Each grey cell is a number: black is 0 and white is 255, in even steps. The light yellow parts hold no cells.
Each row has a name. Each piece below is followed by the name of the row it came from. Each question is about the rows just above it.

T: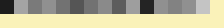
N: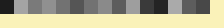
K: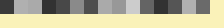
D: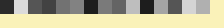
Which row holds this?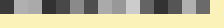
K
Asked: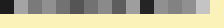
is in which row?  T

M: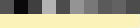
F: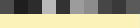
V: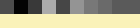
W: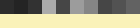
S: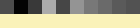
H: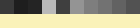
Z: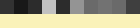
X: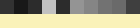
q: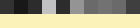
Z
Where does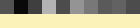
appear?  M
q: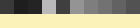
H
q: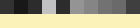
X
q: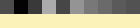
S

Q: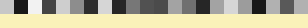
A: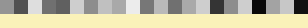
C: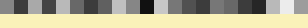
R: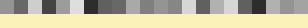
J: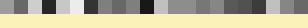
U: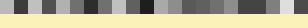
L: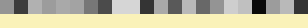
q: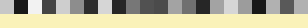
Q
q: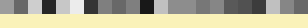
J
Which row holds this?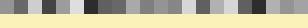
R
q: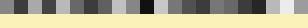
C

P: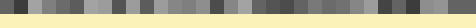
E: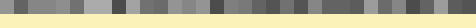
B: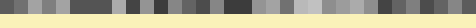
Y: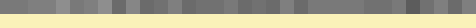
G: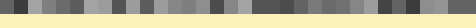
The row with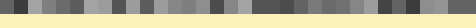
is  G
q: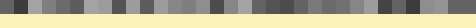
P
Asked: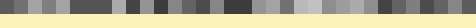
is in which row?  B
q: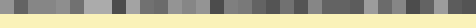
E
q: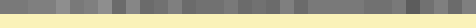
Y

